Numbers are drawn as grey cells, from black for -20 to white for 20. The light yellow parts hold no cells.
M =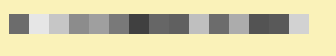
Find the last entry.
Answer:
13
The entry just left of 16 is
-3
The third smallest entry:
-6
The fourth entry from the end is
7

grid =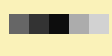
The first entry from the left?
-4
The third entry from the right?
-18
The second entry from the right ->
7

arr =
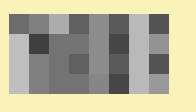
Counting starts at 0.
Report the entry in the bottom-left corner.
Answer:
10
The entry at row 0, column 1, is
0
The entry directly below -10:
0
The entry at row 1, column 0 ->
10
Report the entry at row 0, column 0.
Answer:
-3
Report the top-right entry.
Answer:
-7
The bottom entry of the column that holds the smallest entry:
0
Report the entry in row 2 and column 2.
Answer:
-2

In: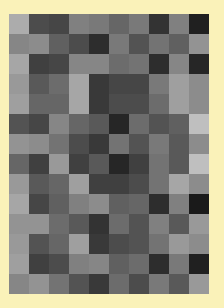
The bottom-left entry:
1
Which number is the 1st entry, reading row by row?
7
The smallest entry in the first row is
-15
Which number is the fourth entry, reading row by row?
0
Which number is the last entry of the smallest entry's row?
-16
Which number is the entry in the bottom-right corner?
4
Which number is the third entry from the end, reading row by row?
-1
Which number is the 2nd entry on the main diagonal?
2
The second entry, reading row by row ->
-8
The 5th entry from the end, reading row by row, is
-3
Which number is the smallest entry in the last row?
-11
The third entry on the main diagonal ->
-9
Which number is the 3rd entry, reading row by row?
-9
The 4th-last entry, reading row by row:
-8
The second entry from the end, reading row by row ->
-6

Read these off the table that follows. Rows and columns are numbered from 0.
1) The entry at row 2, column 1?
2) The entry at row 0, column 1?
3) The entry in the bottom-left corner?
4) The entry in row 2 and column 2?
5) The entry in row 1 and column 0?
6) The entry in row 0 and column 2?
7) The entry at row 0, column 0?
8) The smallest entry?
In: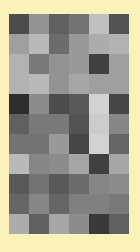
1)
-1
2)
3
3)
7
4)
3
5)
5
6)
-5
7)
-8
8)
-13

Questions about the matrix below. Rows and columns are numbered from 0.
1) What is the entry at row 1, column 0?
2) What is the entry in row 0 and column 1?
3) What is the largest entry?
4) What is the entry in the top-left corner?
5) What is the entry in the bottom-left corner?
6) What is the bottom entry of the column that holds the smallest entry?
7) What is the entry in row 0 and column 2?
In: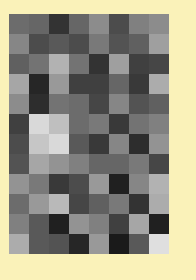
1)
1
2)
-4
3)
15
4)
-3
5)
7
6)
-16
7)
-12

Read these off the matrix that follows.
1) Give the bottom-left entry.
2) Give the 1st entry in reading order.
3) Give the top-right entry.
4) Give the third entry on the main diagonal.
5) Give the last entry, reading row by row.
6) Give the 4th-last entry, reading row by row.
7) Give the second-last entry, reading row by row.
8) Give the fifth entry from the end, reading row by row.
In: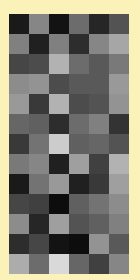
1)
7
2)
-16
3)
-7
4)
8
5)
1
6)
14
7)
-10
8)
-3

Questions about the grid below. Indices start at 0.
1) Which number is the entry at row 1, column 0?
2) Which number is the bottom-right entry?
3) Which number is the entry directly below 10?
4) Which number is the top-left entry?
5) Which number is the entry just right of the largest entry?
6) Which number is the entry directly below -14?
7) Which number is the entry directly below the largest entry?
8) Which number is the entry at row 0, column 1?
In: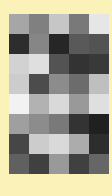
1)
-13
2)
-4
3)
15
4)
6
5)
8
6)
-7
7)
5
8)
0
